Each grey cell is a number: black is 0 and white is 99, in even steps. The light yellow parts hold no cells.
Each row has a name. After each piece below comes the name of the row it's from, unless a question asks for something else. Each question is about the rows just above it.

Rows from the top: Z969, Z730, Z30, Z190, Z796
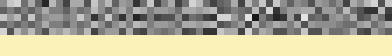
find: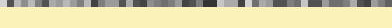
Z796
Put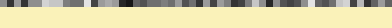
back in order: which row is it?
Z30

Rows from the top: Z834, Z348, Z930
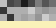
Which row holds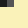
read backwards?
Z834
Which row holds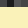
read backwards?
Z834
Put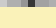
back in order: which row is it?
Z348
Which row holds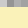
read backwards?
Z930

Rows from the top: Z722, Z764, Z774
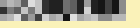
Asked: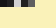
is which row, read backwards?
Z764
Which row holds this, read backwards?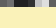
Z722
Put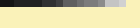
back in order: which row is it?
Z764
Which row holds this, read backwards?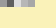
Z774
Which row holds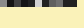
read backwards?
Z764
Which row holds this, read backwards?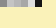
Z774

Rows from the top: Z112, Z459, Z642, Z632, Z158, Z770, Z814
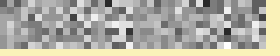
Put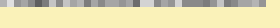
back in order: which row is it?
Z770
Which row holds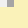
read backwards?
Z642
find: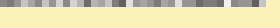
Z459
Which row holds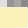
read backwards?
Z770
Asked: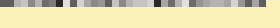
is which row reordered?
Z112
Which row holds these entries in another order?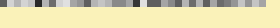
Z158

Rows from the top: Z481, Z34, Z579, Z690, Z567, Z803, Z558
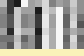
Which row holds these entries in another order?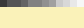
Z690
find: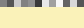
Z690
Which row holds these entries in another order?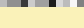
Z34
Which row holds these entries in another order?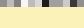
Z34

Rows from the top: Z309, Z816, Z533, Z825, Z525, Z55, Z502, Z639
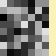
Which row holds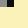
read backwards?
Z309
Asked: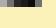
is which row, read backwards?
Z639
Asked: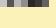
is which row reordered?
Z55
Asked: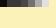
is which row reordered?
Z525
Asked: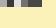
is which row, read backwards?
Z825
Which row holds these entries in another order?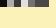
Z825
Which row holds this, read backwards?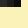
Z639

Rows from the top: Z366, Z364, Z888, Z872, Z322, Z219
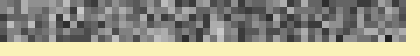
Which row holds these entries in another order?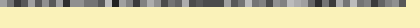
Z219
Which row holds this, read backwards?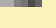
Z322
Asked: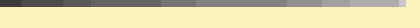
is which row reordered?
Z322
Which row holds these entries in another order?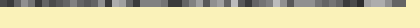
Z366
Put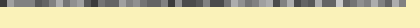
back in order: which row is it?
Z364
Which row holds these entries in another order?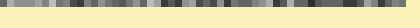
Z366

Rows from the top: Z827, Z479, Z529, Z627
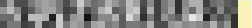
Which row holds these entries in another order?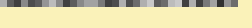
Z479
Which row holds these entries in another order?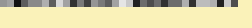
Z529
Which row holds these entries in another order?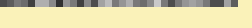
Z827

